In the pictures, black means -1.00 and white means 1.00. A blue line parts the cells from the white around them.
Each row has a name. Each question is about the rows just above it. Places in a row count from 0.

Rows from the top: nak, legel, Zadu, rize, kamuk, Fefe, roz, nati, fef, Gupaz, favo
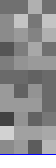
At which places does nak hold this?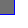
0 1 3
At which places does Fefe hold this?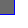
0 1 3
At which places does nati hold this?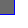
3
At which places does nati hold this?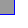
0 1 2
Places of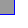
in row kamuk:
2 3

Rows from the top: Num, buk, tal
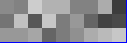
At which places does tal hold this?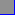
5
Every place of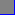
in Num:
1 5 6

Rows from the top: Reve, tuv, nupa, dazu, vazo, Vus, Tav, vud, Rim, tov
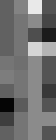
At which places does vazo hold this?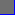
1
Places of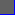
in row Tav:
0
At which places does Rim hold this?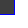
0
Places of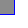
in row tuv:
2

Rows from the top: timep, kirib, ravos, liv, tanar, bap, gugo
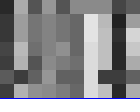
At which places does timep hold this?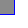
5 6 7
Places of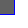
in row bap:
2 4 5 9

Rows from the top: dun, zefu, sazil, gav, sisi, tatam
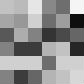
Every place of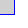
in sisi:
0 1 2 4 5
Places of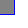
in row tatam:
0
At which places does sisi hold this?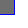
3
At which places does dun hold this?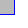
1

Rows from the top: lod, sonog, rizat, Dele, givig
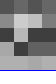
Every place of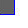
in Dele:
2 3
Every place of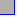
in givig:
0 1 3
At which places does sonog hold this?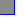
0
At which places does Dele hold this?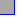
0
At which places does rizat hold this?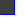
0 2 3
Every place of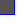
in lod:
0 2
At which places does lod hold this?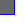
1 3

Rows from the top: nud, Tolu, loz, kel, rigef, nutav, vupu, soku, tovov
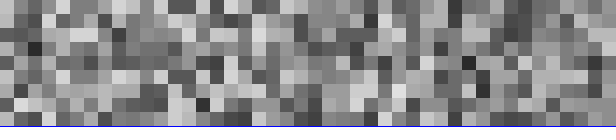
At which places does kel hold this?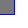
17 21 34 42
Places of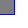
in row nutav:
1 5 6 23 33
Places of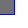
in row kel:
1 6 10 11 19 29
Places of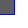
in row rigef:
0 9 17 36
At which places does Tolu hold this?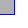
8 30 31 33
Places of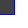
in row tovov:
17 22 26 32

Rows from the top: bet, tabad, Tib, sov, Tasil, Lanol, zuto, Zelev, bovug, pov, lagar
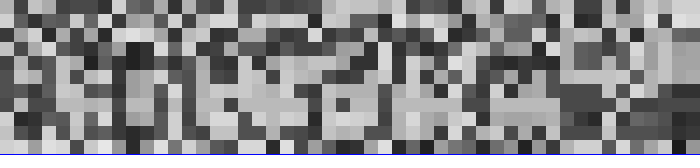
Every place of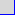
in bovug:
7 15 16 24 29 33
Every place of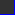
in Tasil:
8 10 12 16 18 25 26 35 38
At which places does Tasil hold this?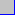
4 20 22 23 47
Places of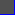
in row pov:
1 4 6 13 17 18 20 26 27 33 44 45 46
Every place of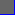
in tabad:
6 36 38

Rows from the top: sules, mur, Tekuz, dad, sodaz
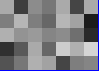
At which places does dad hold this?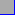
2
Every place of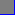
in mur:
0 2
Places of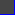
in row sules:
5

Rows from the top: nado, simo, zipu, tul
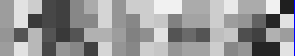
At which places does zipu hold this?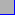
6 7 19
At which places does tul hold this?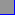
4 8 12 17
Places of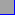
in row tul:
13 14
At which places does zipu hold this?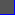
1 3 5 12 14
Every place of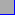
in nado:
6 13 14 17 18
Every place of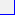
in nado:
11 12 19

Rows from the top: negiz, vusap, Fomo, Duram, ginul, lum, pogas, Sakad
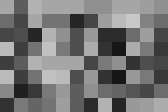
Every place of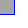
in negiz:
0 3 4 5 8 9
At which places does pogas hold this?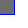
7 11
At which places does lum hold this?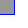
6 9
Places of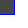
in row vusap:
1 6

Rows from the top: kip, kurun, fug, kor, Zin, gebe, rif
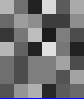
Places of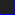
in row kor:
2 5
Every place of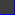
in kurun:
3 4

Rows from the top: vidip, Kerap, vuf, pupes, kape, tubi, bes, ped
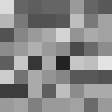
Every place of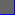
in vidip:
1 3 4 6
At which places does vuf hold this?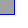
7
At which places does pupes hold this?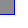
0 4 7
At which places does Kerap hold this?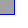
7
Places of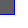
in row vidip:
2
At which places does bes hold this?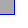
2 6 7
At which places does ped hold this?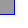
0 3 4 7

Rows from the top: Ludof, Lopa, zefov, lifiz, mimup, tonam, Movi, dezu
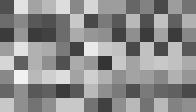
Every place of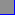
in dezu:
1 3 8 13
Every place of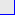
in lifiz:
6
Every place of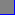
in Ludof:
10
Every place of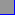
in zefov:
1 6

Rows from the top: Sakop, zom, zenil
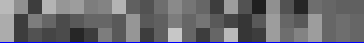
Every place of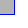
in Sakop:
3 8
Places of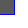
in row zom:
5 8 10 15 18 21
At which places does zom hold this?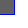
11
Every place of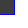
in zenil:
1 6 10 14 18

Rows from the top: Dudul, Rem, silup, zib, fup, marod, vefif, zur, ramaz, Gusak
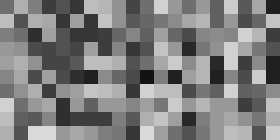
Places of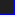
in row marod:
6 12 15 19
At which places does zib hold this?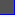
4 10 19
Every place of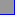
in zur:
2 5 7 8 13 15 16
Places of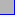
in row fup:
14
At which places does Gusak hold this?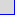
2 3 10
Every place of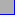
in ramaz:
10 19
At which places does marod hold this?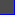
2 4 9 17

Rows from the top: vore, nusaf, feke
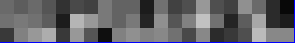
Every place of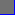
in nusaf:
0 2 15
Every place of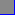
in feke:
11 14 19 20

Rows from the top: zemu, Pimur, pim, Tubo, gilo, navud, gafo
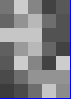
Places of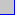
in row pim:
0 1 2
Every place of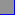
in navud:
2 3 4
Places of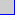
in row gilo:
1 4

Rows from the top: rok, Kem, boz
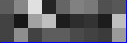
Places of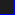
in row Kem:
4 7
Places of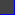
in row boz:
0 2 6
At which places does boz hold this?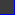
7
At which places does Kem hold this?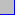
3 8

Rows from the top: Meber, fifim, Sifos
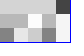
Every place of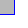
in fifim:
0 1 3
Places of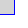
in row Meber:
0 1 2 3
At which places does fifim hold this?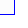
2
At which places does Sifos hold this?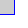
2
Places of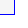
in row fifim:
4
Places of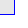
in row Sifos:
1

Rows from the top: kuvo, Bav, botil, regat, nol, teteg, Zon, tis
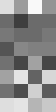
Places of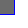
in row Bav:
0 2 3
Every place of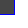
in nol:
1 3
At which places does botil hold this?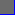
1 2
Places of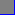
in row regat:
2 3
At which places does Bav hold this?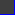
1
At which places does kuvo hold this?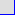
0

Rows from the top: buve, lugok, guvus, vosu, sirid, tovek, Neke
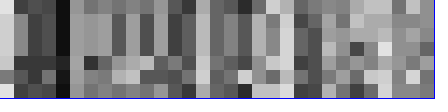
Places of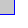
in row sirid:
0 14 19
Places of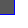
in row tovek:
1 10 11

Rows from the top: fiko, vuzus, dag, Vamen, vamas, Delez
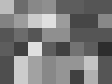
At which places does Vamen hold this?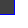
1 4
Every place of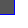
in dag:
0 2 5 6 7
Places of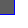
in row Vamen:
0 3 6
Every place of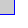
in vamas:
1
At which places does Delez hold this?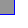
4
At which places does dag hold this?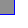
3 4
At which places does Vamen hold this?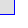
2

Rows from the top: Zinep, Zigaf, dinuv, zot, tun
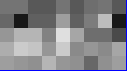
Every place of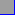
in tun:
0 8
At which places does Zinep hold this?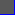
2 3 5 8
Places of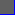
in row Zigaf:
2 3 5
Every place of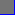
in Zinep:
0 1 4 7
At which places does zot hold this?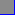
5 7
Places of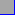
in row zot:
8
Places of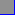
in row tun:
2 5 7

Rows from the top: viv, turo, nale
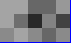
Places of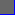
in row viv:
2 3
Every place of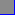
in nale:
0 2 4

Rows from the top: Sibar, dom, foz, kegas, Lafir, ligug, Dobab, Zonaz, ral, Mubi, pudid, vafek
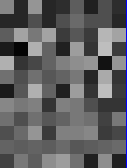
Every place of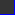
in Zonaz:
3 7 8
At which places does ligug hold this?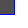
1
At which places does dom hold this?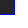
0 1 3 8
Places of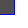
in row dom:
2 4 6 7
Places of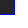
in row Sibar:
1 3
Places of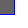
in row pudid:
0 2 7

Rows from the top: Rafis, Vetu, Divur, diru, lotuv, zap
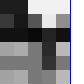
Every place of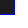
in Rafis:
0 1
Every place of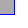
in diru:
1
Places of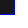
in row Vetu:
1
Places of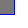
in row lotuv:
0 1 2 4
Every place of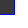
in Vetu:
0
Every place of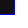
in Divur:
0 1 4

